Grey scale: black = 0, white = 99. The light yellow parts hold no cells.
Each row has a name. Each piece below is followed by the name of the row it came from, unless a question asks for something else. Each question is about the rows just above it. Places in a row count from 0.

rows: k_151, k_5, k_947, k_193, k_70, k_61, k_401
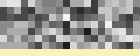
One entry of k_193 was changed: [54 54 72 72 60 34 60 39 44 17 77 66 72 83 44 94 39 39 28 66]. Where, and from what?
11, [60]
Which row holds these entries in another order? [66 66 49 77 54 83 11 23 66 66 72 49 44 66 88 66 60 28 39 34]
k_401

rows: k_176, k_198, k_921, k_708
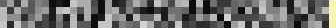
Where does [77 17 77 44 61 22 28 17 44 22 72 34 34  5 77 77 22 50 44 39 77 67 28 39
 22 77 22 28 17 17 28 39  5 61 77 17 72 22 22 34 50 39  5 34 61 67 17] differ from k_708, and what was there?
20, [82]
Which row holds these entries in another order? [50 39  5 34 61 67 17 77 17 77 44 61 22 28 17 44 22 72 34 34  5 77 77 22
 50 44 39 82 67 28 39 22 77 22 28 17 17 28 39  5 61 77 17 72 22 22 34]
k_708
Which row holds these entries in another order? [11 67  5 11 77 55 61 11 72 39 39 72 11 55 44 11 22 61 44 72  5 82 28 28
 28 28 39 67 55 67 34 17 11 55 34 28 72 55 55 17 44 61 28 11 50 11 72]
k_921
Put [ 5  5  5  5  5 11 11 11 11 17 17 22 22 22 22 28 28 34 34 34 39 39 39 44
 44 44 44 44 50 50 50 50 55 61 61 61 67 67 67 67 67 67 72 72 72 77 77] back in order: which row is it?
k_198
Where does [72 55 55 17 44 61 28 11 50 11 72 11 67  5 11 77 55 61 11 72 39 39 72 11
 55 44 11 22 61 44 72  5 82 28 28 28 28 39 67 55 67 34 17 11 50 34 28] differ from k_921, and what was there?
44, [55]
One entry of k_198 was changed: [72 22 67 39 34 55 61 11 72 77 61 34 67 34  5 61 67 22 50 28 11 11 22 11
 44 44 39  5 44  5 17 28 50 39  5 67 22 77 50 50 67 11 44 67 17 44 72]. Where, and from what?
21, [5]

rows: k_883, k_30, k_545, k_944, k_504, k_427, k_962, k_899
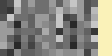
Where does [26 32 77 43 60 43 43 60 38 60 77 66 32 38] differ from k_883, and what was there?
11, [60]
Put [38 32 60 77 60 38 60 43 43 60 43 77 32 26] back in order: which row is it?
k_883

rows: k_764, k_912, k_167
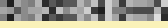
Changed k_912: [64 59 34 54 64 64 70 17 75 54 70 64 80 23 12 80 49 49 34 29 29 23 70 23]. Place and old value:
21, [29]
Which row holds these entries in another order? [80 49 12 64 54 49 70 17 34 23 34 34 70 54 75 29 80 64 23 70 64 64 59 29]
k_764
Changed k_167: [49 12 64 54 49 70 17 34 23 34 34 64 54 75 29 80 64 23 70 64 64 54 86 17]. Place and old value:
11, [70]

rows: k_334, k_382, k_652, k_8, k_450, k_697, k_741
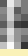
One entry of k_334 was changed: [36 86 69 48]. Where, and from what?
1, [91]
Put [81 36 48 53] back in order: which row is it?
k_382
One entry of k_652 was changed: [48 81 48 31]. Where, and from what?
3, [36]
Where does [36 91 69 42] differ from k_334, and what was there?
3, [48]

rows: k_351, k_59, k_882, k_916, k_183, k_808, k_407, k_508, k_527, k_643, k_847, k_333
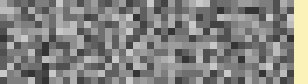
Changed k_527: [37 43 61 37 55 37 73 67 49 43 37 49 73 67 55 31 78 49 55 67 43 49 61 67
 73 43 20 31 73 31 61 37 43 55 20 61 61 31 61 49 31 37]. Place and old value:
20, [37]
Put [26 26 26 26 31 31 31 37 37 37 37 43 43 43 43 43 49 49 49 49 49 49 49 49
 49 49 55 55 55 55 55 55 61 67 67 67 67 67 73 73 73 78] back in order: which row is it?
k_916

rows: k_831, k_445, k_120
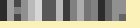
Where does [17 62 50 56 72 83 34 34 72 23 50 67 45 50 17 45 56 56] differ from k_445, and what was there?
15, [39]
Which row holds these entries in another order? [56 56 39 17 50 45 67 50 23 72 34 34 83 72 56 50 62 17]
k_445
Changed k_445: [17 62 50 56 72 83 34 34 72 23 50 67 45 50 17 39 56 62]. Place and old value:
17, [56]

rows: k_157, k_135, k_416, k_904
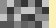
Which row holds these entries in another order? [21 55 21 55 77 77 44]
k_135
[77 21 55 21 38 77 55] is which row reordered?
k_157
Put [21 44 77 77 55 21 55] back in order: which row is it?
k_135

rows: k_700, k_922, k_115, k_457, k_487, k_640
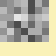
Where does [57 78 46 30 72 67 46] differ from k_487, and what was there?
4, [67]
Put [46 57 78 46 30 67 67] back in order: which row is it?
k_487
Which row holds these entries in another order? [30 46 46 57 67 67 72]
k_640
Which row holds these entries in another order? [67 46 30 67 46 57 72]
k_640
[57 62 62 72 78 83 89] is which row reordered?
k_115

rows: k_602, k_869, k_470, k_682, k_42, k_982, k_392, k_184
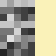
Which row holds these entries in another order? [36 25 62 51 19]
k_392
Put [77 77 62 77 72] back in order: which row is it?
k_602
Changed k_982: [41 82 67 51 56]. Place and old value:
1, [87]
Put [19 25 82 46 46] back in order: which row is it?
k_42
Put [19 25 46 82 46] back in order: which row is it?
k_42
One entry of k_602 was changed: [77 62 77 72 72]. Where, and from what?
4, [77]
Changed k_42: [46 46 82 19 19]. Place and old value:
3, [25]

